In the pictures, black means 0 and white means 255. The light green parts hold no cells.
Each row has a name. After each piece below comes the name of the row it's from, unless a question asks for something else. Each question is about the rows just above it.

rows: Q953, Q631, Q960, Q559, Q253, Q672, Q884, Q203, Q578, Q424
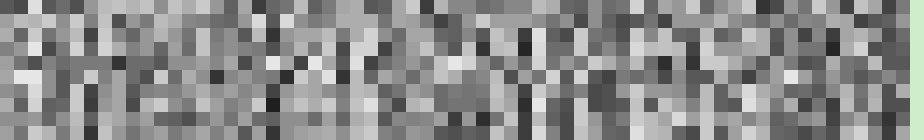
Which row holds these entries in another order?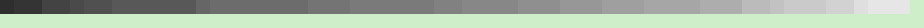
Q672
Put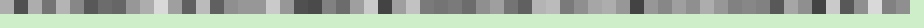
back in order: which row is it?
Q884
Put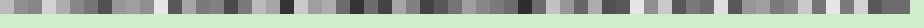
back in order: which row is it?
Q253
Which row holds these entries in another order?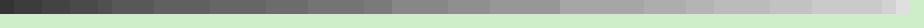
Q960

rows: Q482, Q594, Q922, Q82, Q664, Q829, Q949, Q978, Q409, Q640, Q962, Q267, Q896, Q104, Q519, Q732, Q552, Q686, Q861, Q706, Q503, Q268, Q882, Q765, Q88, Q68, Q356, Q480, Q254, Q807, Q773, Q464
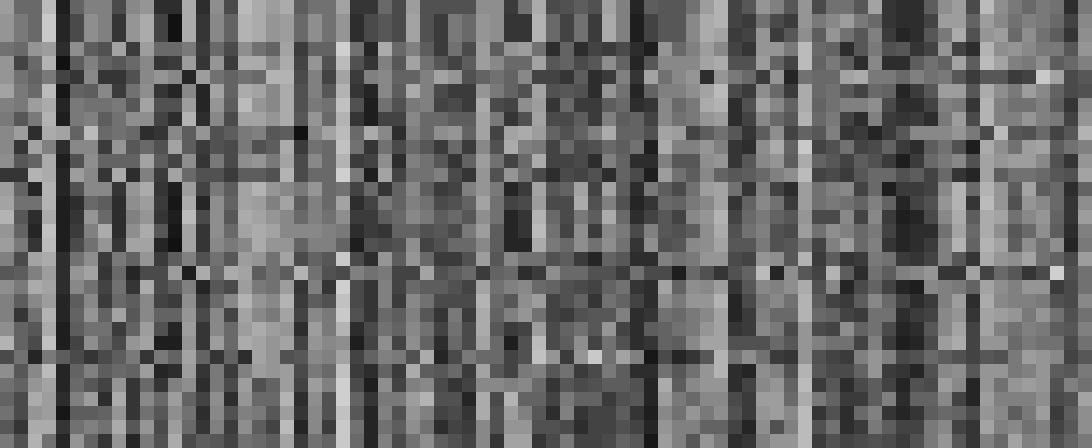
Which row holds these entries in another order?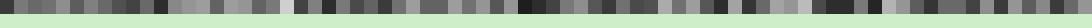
Q82
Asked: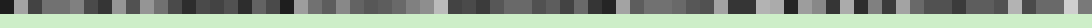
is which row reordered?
Q896
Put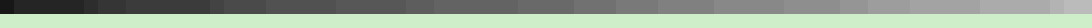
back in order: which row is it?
Q949
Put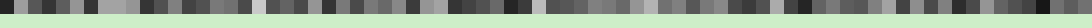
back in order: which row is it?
Q464
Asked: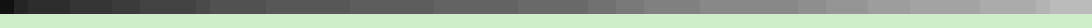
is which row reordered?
Q664
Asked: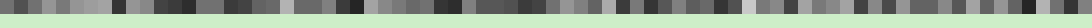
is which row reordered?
Q882
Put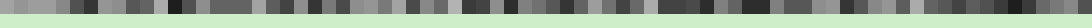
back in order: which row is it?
Q267

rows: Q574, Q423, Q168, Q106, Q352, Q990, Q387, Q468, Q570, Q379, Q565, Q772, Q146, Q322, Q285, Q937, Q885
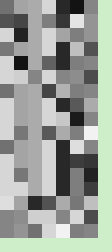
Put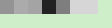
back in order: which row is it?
Q168
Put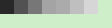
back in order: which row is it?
Q106
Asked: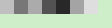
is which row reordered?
Q285
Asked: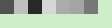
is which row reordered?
Q106
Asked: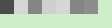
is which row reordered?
Q990

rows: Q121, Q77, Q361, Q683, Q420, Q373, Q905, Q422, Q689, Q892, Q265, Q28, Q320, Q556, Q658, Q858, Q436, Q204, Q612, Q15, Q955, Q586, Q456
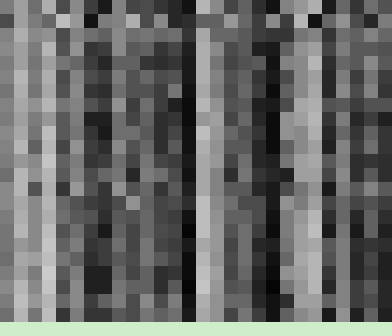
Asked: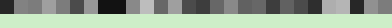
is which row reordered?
Q586
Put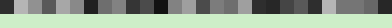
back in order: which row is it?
Q320

